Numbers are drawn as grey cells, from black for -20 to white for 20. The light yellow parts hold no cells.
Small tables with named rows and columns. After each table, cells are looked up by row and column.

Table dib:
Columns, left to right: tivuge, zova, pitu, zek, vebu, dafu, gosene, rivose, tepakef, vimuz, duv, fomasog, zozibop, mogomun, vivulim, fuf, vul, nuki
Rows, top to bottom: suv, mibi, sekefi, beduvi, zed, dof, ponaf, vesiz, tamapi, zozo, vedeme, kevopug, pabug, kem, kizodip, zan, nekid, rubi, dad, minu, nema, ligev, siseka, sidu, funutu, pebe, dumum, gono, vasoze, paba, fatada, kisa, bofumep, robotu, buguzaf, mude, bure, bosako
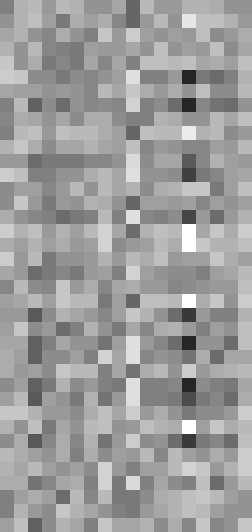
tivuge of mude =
0
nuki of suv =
3
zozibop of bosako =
7
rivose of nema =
1
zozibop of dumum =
3
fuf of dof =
-3
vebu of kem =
4
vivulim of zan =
4
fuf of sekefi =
2
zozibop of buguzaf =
2
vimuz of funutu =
15
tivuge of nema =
1
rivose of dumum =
0
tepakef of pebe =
6
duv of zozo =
10
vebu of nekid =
8
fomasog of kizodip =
5
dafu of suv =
8

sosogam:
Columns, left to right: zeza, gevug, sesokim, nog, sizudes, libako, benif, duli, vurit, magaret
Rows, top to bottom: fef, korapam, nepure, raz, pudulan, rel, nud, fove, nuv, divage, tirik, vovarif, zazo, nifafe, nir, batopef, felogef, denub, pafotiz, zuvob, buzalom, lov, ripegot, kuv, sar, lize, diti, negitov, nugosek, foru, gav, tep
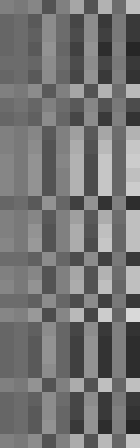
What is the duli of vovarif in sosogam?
11
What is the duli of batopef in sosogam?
7
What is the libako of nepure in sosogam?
-8
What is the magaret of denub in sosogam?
10
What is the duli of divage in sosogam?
6
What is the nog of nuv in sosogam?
2
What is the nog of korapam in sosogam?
2
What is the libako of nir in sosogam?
-10
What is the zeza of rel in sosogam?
-4

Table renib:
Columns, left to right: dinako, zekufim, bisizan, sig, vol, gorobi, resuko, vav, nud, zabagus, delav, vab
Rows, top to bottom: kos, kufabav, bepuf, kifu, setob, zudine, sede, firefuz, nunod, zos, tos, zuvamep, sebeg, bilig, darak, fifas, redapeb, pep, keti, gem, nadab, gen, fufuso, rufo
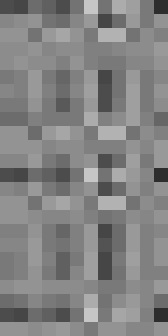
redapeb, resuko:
4
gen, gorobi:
1
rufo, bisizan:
2
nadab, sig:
2
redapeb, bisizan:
3
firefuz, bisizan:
3

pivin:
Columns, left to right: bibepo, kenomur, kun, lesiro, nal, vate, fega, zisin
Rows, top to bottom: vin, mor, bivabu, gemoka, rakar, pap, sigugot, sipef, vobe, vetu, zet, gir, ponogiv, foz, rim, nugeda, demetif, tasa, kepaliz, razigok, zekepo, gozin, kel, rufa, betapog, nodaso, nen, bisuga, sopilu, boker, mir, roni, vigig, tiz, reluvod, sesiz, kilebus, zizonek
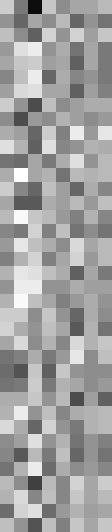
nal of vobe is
8
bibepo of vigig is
1
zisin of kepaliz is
9
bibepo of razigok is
8
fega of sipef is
7
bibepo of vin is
12
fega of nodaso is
2
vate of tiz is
2
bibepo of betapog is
6
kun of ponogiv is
6
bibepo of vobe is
2
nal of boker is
1
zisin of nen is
2
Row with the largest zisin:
vetu

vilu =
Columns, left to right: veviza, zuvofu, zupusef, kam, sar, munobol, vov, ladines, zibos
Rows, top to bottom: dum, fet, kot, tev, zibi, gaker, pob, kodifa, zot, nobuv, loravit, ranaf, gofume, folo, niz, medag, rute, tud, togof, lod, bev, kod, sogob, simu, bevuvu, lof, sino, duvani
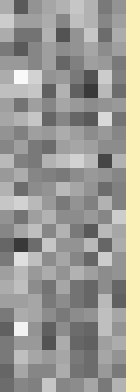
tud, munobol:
3
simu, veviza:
-5
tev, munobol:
3
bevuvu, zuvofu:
4
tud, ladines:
-4
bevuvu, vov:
-5
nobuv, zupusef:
5
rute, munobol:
-1
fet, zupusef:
5
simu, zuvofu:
18
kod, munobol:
-2

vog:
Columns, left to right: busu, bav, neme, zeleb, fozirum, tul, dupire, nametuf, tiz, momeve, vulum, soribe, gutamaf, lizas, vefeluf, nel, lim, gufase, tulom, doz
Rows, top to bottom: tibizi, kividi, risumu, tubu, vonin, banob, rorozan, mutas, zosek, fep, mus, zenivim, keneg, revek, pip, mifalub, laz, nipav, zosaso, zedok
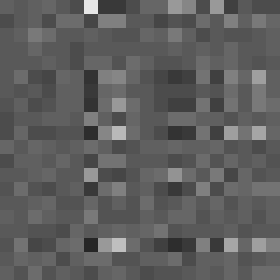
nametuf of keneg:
-8
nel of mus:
-4
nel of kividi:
-6
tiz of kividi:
0
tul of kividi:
-3
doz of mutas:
-3
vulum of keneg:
-4
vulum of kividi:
-6
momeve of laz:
-5
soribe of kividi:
-9
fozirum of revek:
-6
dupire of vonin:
-4
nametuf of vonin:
-4
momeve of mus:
-7
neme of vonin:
-6
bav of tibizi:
-6
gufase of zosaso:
-7

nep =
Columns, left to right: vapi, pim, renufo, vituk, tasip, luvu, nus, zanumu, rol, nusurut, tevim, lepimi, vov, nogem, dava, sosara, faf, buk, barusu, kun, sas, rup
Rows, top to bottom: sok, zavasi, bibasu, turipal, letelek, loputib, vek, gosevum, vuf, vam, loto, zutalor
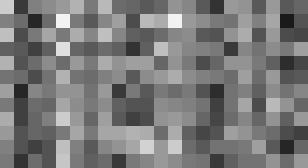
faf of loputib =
-3
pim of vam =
-7
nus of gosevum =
-1
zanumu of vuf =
5
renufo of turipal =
-10
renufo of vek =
1
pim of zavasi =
-3
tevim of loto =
13
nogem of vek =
-1
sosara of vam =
-7
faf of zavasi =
-2
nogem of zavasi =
4
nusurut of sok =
-4
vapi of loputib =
-2
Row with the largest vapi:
sok

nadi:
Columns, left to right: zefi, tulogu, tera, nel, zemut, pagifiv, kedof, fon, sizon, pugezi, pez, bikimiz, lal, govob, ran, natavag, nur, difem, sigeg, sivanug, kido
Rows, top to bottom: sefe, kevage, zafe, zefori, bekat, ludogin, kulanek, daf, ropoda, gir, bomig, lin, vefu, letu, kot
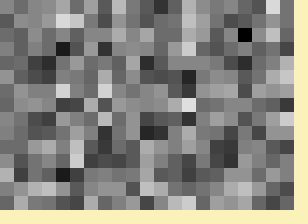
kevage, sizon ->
3
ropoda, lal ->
-5
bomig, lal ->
0
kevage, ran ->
5
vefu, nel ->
-5
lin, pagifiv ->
12
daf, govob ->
15
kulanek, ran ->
3
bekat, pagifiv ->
4
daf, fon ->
-7
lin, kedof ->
-10
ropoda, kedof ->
-3
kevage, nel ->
4
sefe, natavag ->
-1
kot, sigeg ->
-4
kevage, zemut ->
14

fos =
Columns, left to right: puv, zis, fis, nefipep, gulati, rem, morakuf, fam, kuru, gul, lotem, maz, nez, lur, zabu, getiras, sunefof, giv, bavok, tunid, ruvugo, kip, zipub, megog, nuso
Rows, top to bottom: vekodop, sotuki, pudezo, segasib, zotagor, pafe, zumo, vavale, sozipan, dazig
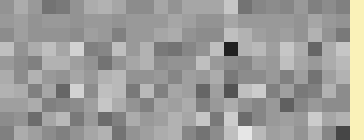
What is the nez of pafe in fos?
1
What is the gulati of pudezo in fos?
3
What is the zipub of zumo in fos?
0
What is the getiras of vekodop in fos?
6
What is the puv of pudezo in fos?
2
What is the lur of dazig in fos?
1
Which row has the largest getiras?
segasib

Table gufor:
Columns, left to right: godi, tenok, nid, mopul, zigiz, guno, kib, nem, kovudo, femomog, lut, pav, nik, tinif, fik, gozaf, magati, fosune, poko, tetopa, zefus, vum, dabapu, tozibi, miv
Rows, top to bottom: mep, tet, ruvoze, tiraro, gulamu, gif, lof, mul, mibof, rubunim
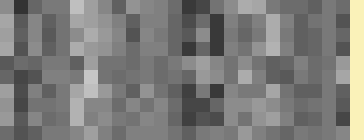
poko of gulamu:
-2
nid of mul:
-2
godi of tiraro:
6
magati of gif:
-2
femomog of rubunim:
0
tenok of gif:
-9
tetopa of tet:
7
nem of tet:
3
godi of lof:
5
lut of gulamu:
-1
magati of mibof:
2
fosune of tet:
-3
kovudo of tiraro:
0
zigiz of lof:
-1
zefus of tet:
0
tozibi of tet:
-1
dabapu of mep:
-5

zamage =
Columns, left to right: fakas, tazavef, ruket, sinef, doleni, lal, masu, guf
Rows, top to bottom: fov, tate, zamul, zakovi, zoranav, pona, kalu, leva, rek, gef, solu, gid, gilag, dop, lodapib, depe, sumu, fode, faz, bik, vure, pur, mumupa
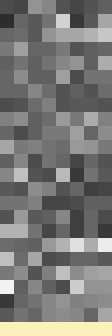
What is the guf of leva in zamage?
-7
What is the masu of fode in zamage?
7
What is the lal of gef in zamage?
5
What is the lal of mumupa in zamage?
1
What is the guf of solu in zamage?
-1
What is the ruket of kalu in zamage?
1
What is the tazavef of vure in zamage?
-5
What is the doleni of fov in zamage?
-7
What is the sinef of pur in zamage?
1
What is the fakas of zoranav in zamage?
-5
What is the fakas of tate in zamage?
-13
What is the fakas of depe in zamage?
-7
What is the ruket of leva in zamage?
-3

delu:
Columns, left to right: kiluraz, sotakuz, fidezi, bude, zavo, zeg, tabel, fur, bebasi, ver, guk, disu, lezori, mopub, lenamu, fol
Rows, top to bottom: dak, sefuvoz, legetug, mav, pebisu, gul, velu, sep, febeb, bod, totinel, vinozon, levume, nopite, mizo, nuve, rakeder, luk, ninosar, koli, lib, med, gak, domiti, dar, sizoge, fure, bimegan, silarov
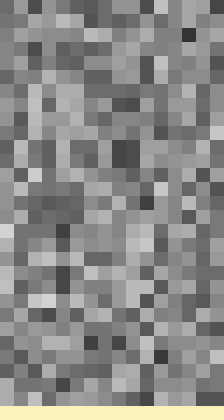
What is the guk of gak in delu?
7
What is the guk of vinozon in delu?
6
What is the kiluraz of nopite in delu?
3
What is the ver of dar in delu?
2
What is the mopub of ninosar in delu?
3
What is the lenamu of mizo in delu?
0
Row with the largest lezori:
rakeder

